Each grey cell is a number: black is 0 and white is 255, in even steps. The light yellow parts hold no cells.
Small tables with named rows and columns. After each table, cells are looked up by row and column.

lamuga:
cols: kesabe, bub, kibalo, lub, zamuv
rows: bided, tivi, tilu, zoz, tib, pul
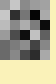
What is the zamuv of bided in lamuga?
162
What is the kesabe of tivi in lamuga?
199
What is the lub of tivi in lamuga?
5
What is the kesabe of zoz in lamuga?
155
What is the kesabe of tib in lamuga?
106
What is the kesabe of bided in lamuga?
156
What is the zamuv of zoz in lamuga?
96
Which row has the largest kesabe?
tivi

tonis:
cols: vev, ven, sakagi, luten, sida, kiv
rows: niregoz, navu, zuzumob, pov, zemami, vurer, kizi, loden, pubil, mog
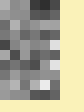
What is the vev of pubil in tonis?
157
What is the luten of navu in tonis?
86
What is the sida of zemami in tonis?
141
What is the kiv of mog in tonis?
99
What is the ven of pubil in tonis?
180
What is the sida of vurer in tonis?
110
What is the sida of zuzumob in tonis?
164
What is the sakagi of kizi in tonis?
96
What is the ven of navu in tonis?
143
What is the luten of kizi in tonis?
78
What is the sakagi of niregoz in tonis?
149
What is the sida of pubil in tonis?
235
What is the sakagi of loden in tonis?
129
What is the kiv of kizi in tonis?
226
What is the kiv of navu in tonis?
100
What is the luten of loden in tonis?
135
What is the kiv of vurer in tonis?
97
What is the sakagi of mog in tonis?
140
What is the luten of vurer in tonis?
92
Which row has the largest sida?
pubil

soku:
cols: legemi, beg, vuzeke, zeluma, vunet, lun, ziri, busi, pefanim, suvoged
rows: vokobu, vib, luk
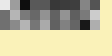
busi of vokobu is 62
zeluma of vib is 104
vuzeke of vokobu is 14
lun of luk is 97
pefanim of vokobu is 133
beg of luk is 138
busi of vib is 95
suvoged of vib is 204
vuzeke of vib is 122
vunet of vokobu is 88
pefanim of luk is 24
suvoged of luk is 174
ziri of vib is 147
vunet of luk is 170
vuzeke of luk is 180
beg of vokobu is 157
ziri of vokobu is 60
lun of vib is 98
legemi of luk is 112
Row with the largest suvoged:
vib

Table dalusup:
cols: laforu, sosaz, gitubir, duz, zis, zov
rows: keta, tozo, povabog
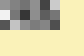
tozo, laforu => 242
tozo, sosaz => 119
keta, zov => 203
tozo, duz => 142
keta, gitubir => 115
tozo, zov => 118
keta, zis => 68
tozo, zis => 94
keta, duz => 144
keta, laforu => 149
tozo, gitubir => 54
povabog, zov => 79
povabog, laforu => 85
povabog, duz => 124
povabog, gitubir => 142
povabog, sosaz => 195
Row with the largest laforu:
tozo

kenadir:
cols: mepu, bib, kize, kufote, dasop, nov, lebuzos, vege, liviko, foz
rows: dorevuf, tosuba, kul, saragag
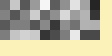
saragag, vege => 233
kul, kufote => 85
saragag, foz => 73
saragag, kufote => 202
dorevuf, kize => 88
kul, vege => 114
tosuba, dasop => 104
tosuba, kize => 134

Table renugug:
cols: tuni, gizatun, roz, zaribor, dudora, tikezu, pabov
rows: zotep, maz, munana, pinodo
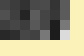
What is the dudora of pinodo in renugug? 120
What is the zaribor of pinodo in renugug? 65
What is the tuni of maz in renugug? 80
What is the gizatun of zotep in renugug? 60
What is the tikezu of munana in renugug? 30
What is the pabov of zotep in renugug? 90
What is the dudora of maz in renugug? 68
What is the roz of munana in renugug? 61
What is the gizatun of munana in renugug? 70
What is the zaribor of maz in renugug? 92
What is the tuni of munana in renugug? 62
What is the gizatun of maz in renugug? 63
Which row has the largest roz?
pinodo

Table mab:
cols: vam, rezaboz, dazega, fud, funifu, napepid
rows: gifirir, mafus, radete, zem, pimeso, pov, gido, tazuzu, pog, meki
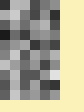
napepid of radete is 80
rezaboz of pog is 177
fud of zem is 137
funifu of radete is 179
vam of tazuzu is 111
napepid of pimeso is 68
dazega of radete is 110
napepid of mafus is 48
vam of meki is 96
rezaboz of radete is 161
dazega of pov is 87
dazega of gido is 112
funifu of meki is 107

